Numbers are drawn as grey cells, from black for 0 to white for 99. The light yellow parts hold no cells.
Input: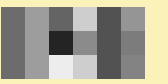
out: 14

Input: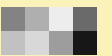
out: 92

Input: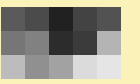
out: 17

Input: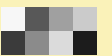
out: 62

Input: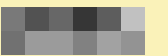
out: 40

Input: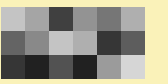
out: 76

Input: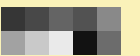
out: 39

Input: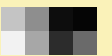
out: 5
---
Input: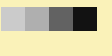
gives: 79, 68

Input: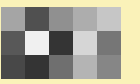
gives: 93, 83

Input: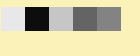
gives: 90, 77

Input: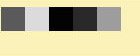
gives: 85, 61

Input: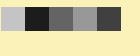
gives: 76, 59

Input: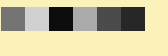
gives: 81, 66

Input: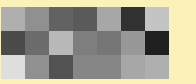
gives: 86, 76

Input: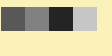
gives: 77, 50

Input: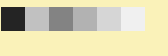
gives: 93, 83
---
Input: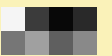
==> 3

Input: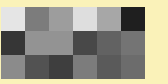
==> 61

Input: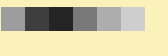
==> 14

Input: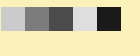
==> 29

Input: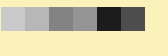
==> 51

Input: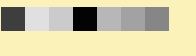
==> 79
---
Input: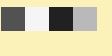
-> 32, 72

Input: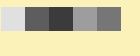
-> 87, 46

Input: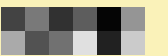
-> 26, 79

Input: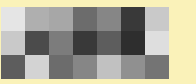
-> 89, 45

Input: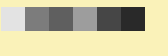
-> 88, 16

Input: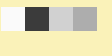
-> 97, 67
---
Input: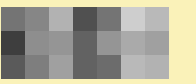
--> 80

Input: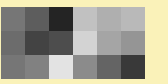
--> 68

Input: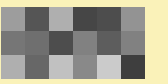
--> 30

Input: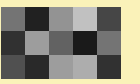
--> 75

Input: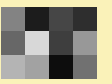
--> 27

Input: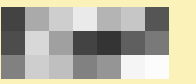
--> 77

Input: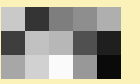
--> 55

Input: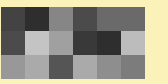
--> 41

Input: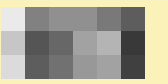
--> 47

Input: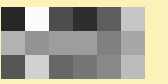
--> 36
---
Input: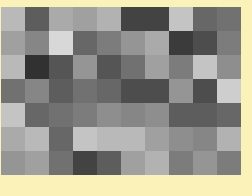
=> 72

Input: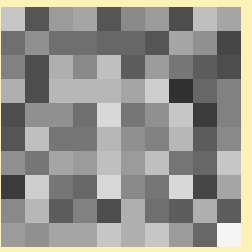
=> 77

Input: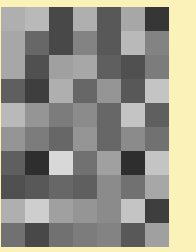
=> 68

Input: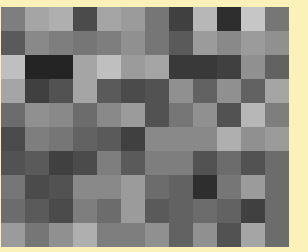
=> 49

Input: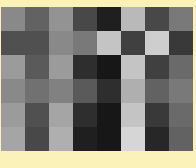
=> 53

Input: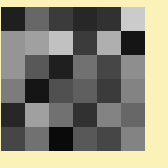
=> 12
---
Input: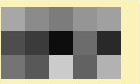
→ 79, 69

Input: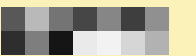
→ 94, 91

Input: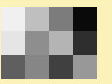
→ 93, 89

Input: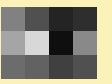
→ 84, 64

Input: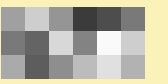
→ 97, 87

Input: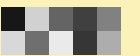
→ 91, 84

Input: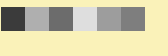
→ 86, 68

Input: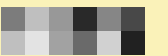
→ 88, 81
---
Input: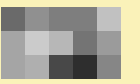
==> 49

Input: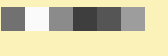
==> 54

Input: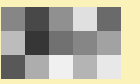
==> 56

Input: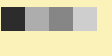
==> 52

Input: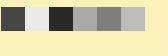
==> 16

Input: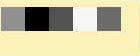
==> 32

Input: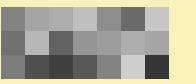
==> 67

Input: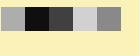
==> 25

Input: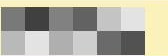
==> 50
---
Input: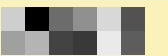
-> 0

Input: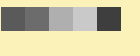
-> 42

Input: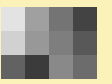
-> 62

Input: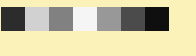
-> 81

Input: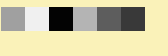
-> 93

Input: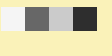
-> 40

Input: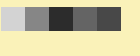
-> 52
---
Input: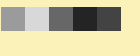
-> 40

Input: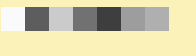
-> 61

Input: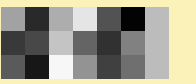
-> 43

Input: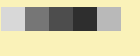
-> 46

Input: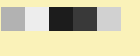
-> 69

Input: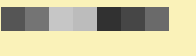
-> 41

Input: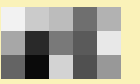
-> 59

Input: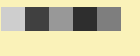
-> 49

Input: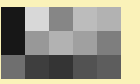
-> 49
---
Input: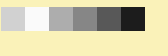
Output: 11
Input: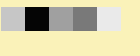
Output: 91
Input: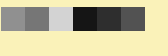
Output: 32
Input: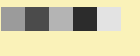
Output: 88
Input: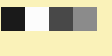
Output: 54
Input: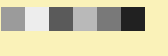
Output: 13
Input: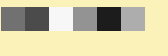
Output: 67
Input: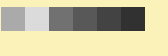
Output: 19
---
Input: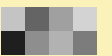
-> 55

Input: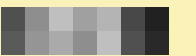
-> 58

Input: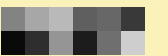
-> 18

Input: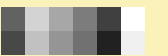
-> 75

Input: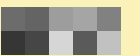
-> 27

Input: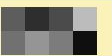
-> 58

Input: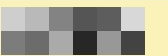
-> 42

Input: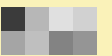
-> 74

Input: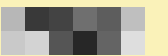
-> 82
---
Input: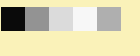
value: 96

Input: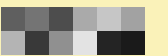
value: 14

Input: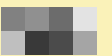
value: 29

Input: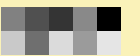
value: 60

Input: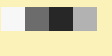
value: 15

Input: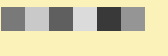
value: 22
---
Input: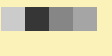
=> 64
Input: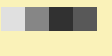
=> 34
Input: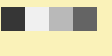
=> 39
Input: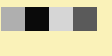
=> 35
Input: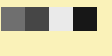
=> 9
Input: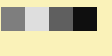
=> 6
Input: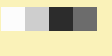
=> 42
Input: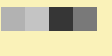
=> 47
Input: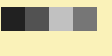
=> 46
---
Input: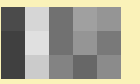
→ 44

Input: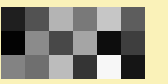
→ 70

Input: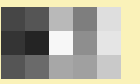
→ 72

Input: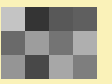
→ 34

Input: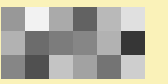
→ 66

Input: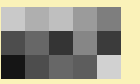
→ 74

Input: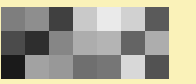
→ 25

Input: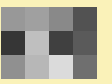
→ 53

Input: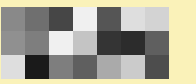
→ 27
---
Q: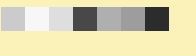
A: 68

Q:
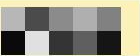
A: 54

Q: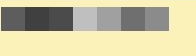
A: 62

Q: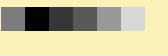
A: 34

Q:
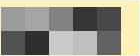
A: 50

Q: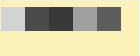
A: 22

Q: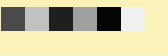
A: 62

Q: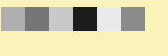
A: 11

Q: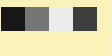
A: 46
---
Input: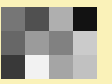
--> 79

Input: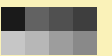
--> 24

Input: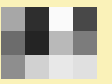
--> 48

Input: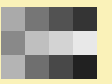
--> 90

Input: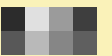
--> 24

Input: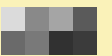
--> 35

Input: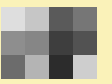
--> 32

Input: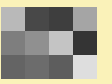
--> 20

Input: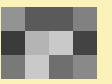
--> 26
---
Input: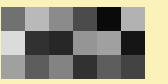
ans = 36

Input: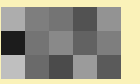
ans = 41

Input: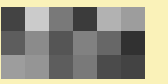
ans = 58

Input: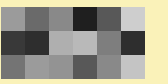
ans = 60

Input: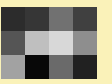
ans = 3

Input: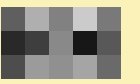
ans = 60

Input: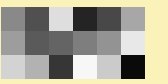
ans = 69

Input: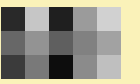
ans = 47

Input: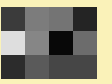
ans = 35

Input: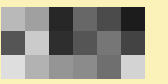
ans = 69
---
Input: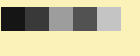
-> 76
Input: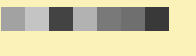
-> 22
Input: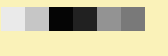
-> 47
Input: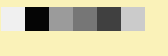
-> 79
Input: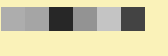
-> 26
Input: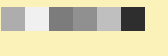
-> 18
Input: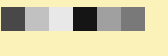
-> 47
